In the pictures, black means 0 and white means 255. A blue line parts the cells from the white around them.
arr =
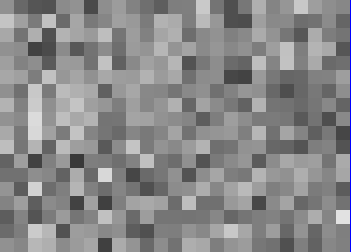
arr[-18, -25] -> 145
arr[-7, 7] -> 124
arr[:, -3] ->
[158, 114, 172, 180, 170, 129, 120, 118, 115, 95, 126, 159, 150, 123, 117, 173, 102, 98]
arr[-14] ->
[159, 130, 142, 90, 155, 154, 114, 194, 96, 137, 161, 151, 182, 83, 120, 141, 107, 100, 190, 132, 194, 129, 170, 106, 111]
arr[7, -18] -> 150
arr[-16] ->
[168, 115, 175, 81, 179, 165, 154, 190, 117, 157, 129, 165, 176, 109, 137, 146, 128, 137, 171, 147, 118, 87, 172, 125, 116]
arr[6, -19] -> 169
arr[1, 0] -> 196
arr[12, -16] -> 70
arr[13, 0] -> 148
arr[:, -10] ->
[116, 151, 146, 150, 141, 142, 112, 139, 126, 149, 111, 122, 166, 135, 112, 135, 166, 126]
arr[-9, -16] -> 134
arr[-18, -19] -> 74
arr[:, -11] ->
[201, 186, 137, 138, 120, 140, 144, 163, 93, 145, 179, 83, 141, 173, 112, 118, 136, 168]
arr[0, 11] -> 94
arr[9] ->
[169, 120, 216, 161, 123, 195, 132, 117, 106, 134, 121, 133, 164, 114, 145, 149, 153, 127, 182, 113, 165, 132, 95, 121, 70]
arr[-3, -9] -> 103
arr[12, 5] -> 172
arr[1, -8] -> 77
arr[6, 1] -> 112
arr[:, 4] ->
[139, 106, 179, 139, 155, 151, 187, 172, 190, 123, 187, 154, 98, 127, 131, 155, 82, 139]
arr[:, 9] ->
[130, 153, 157, 155, 137, 155, 167, 159, 164, 134, 196, 130, 70, 116, 163, 106, 93, 148]
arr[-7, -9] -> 138
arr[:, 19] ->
[132, 137, 147, 158, 132, 120, 104, 116, 123, 113, 103, 140, 152, 127, 138, 130, 157, 113]
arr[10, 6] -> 153
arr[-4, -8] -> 164
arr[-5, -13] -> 140
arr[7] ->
[179, 129, 203, 143, 172, 196, 159, 150, 126, 159, 135, 149, 177, 102, 163, 139, 120, 98, 179, 116, 114, 106, 118, 136, 100]
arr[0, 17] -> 119
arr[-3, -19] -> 131
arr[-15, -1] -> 86
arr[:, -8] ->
[119, 77, 137, 145, 100, 67, 150, 98, 141, 127, 146, 150, 120, 186, 164, 117, 167, 156]

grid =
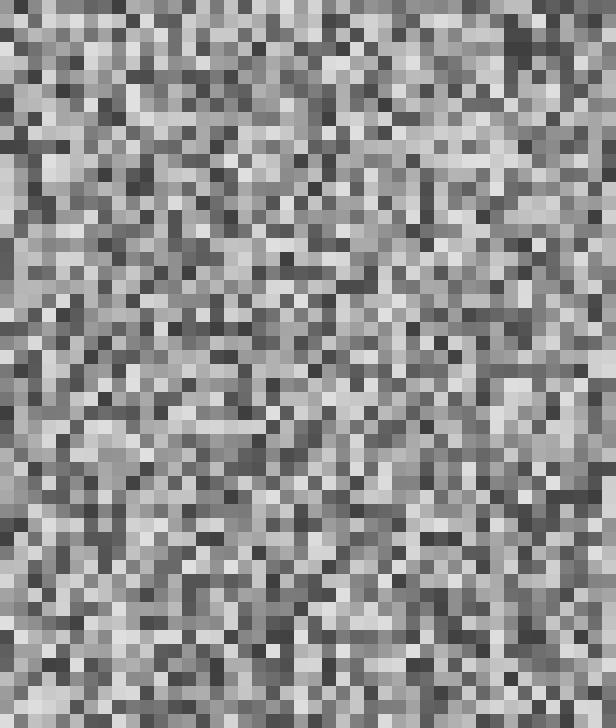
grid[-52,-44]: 151
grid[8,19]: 118
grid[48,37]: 202
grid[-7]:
[77, 221, 182, 157, 199, 113, 180, 137, 223, 218, 172, 219, 219, 87, 213, 209, 69, 134, 146, 67, 66, 224, 93, 76, 123, 100, 105, 141, 108, 72, 213, 107, 65, 74, 91, 222, 153, 65, 64, 146, 196, 62, 152, 204]
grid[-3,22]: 112
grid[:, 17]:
[89, 196, 109, 187, 105, 159, 96, 83, 168, 207, 200, 113, 223, 168, 187, 174, 114, 192, 210, 190, 166, 91, 192, 63, 171, 154, 79, 109, 106, 62, 205, 134, 96, 89, 206, 105, 122, 131, 172, 205, 160, 105, 162, 107, 88, 134, 109, 174, 199, 197, 104, 138]
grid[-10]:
[163, 148, 205, 81, 208, 131, 211, 192, 155, 125, 73, 130, 164, 84, 130, 196, 116, 162, 154, 80, 123, 122, 83, 75, 223, 140, 103, 167, 127, 122, 84, 73, 142, 105, 164, 172, 110, 105, 144, 116, 75, 199, 156, 165]
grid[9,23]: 220
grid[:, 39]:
[94, 69, 94, 71, 123, 166, 223, 195, 80, 145, 139, 145, 178, 130, 209, 192, 146, 95, 105, 102, 143, 197, 144, 189, 212, 131, 126, 192, 91, 65, 210, 169, 166, 80, 224, 68, 78, 83, 202, 149, 208, 204, 116, 114, 197, 146, 117, 98, 142, 84, 215, 126]
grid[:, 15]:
[121, 145, 201, 151, 160, 121, 154, 88, 171, 115, 65, 167, 65, 135, 109, 102, 130, 178, 97, 147, 182, 79, 87, 63, 190, 75, 197, 146, 214, 139, 213, 155, 133, 188, 104, 139, 123, 212, 65, 136, 147, 119, 196, 172, 137, 209, 130, 62, 64, 113, 155, 150]
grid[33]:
[155, 206, 70, 132, 117, 100, 139, 168, 152, 154, 72, 136, 180, 106, 128, 188, 94, 89, 83, 178, 93, 125, 202, 170, 100, 219, 106, 215, 151, 157, 87, 164, 131, 221, 114, 166, 126, 78, 215, 80, 144, 142, 74, 77]
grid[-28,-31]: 112
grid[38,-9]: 167
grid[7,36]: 214
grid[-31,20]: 97
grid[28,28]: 189
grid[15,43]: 208
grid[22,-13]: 83
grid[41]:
[213, 158, 70, 127, 194, 209, 133, 192, 142, 206, 137, 110, 175, 84, 84, 119, 91, 105, 198, 62, 186, 105, 85, 192, 195, 133, 119, 224, 66, 118, 182, 172, 222, 142, 192, 171, 105, 178, 187, 204, 112, 97, 131, 134]
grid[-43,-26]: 192
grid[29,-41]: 122
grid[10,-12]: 195
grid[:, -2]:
[104, 66, 111, 182, 159, 87, 163, 128, 166, 166, 171, 170, 159, 88, 153, 62, 126, 206, 136, 130, 209, 74, 69, 211, 107, 207, 207, 101, 69, 106, 107, 167, 153, 74, 83, 62, 116, 218, 100, 222, 169, 131, 156, 100, 109, 152, 85, 182, 202, 68, 213, 214]
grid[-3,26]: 73
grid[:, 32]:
[151, 211, 133, 163, 119, 111, 80, 196, 126, 199, 195, 210, 180, 119, 125, 222, 134, 187, 222, 163, 105, 128, 157, 128, 209, 65, 182, 219, 96, 127, 183, 202, 101, 131, 104, 169, 136, 182, 62, 174, 138, 222, 142, 143, 82, 65, 152, 89, 167, 103, 166, 177]
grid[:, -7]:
[189, 156, 73, 63, 67, 175, 178, 130, 182, 128, 67, 199, 160, 100, 200, 192, 151, 62, 130, 66, 218, 219, 97, 84, 78, 204, 112, 220, 198, 139, 201, 150, 134, 78, 145, 224, 73, 69, 152, 71, 91, 178, 105, 109, 73, 65, 93, 129, 202, 100, 200, 85]
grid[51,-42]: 193
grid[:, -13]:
[133, 220, 175, 174, 101, 133, 167, 168, 184, 207, 121, 198, 148, 190, 200, 178, 128, 223, 168, 86, 167, 178, 83, 156, 64, 157, 108, 129, 204, 162, 180, 104, 136, 164, 152, 109, 137, 222, 82, 158, 192, 172, 73, 68, 104, 107, 179, 195, 168, 66, 94, 161]
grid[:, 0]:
[151, 169, 74, 222, 197, 180, 92, 65, 101, 182, 68, 192, 204, 198, 206, 216, 170, 90, 93, 94, 134, 150, 219, 87, 135, 217, 120, 136, 118, 62, 89, 110, 177, 155, 174, 168, 138, 86, 65, 122, 187, 213, 163, 148, 223, 77, 95, 100, 188, 156, 150, 220]
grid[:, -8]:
[189, 70, 73, 63, 86, 89, 96, 214, 133, 144, 192, 217, 118, 108, 112, 187, 136, 87, 189, 113, 167, 167, 115, 75, 130, 158, 99, 222, 206, 205, 160, 133, 200, 126, 121, 105, 85, 173, 134, 182, 208, 105, 110, 163, 133, 153, 88, 198, 62, 219, 191, 172]
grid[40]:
[187, 189, 100, 142, 83, 161, 209, 83, 216, 126, 181, 105, 105, 224, 192, 147, 223, 160, 199, 118, 98, 198, 183, 69, 113, 203, 185, 102, 219, 159, 105, 192, 138, 207, 70, 158, 208, 91, 107, 208, 124, 106, 169, 202]
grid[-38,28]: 181
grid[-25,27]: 120
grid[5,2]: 64
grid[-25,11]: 209
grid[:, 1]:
[62, 212, 143, 87, 191, 119, 174, 180, 156, 78, 69, 119, 157, 151, 179, 93, 105, 193, 184, 180, 182, 184, 163, 92, 155, 126, 66, 166, 152, 180, 183, 147, 111, 206, 145, 150, 128, 65, 202, 183, 189, 158, 148, 129, 154, 221, 160, 184, 147, 111, 210, 124]

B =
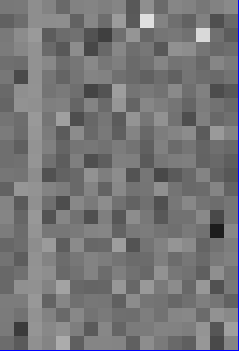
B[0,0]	120
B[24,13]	95
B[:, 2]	[142, 142, 154, 146, 146, 146, 147, 144, 153, 150, 147, 149, 141, 147, 144, 152, 148, 141, 146, 147, 145, 152, 146, 149, 144]
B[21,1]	124
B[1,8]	156
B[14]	[132, 90, 144, 111, 77, 136, 122, 141, 113, 98, 112, 80, 119, 136, 116, 109, 118]
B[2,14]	217
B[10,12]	107
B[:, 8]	[133, 156, 111, 135, 127, 112, 158, 150, 91, 95, 124, 128, 141, 137, 113, 87, 99, 158, 116, 127, 151, 96, 111, 101, 132]
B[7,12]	117
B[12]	[118, 116, 141, 81, 98, 105, 146, 126, 141, 83, 118, 72, 90, 105, 132, 99, 87]
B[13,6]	132
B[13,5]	105
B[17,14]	100
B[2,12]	120
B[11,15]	105
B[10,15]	111
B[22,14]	107
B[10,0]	111
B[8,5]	78
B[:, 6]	[132, 135, 82, 71, 137, 132, 68, 132, 103, 105, 119, 79, 146, 132, 122, 80, 132, 103, 131, 131, 101, 119, 115, 90, 133]
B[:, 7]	[127, 109, 63, 104, 119, 130, 83, 106, 118, 121, 114, 94, 126, 99, 141, 127, 134, 105, 125, 108, 102, 118, 122, 135, 133]
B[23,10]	123
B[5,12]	97
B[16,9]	121
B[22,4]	105
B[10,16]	105
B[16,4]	119
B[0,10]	143
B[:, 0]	[120, 97, 121, 123, 111, 119, 105, 101, 116, 123, 111, 111, 118, 98, 132, 133, 124, 103, 115, 104, 104, 124, 123, 122, 108]
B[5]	[119, 74, 146, 118, 100, 117, 132, 130, 112, 106, 97, 109, 97, 117, 109, 106, 115]
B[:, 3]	[131, 141, 92, 106, 136, 118, 116, 127, 117, 123, 128, 113, 81, 131, 111, 83, 119, 155, 131, 142, 131, 99, 130, 136, 132]
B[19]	[104, 112, 147, 142, 105, 114, 131, 108, 127, 113, 104, 146, 119, 114, 95, 143, 116]
